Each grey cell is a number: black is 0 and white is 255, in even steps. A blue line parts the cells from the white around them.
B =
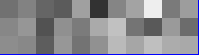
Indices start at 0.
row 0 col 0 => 113
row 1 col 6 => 193
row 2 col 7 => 166
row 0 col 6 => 133
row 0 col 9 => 122
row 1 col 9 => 154
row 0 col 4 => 160
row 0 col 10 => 157
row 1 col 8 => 89

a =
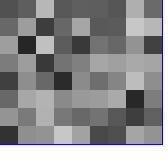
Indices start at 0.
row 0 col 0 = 81
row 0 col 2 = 183
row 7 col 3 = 199
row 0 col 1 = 94
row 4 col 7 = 189
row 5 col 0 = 104
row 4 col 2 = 104
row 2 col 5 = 114
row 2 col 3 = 92
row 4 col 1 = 142
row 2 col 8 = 65
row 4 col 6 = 133
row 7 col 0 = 50
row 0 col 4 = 95
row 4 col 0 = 64
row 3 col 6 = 159
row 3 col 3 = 115
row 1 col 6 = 91
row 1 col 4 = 166

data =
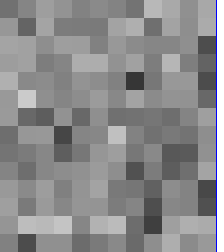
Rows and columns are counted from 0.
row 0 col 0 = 113
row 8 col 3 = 94
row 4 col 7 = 54
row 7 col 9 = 121
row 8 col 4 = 119
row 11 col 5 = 148
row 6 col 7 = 114
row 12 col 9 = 159
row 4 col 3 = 129
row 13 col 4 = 108
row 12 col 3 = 196
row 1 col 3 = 124
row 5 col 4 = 141
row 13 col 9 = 174
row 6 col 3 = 146
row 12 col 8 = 63
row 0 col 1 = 133
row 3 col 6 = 146
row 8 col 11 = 145
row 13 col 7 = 106
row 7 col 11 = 142
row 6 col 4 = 104
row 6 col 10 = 132
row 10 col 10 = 131
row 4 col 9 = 152
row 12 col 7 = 109
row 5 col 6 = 136
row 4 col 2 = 140
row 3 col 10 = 126
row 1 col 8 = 111
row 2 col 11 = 77
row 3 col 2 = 125
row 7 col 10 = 115

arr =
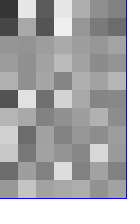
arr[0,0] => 53
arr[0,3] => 231
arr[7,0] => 210
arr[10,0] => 152
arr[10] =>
[152, 196, 162, 168, 173, 146, 162]
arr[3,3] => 186
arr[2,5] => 150
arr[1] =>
[70, 168, 84, 239, 150, 122, 108]
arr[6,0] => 181
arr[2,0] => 149
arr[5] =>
[83, 225, 112, 211, 168, 133, 136]
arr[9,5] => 162
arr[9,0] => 108
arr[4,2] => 166
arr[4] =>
[176, 144, 166, 133, 175, 162, 181]
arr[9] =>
[108, 158, 129, 221, 129, 162, 130]
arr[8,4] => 135
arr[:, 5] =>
[143, 122, 150, 140, 162, 133, 177, 141, 215, 162, 146]
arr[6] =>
[181, 169, 130, 145, 158, 177, 141]

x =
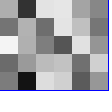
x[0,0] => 174
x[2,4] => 225
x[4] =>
[124, 19, 221, 208, 91, 151]
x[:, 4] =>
[164, 192, 225, 112, 91]
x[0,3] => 230
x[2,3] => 85

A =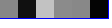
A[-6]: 135
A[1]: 16
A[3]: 139
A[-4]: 194

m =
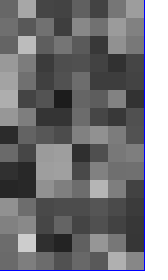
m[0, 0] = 103
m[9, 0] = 48
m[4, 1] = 112
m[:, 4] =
[96, 136, 90, 80, 109, 101, 108, 129, 47, 73, 109, 76, 68, 96, 104]
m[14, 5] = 89
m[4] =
[163, 112, 64, 81, 109, 61, 61, 67]
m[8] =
[106, 70, 155, 158, 47, 79, 120, 126]
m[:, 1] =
[167, 88, 188, 124, 112, 68, 126, 99, 70, 40, 40, 109, 137, 205, 126]
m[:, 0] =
[103, 111, 100, 153, 163, 174, 151, 43, 106, 48, 38, 145, 129, 108, 106]
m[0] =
[103, 167, 69, 67, 96, 67, 118, 157]
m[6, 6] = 56
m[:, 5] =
[67, 113, 56, 66, 61, 93, 70, 145, 79, 129, 181, 85, 80, 150, 89]
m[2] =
[100, 188, 94, 117, 90, 56, 145, 120]
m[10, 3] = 127
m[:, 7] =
[157, 129, 120, 69, 67, 50, 80, 82, 126, 112, 66, 59, 55, 54, 135]
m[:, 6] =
[118, 155, 145, 49, 61, 130, 56, 124, 120, 111, 126, 74, 66, 119, 176]
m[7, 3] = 76
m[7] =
[43, 99, 87, 76, 129, 145, 124, 82]
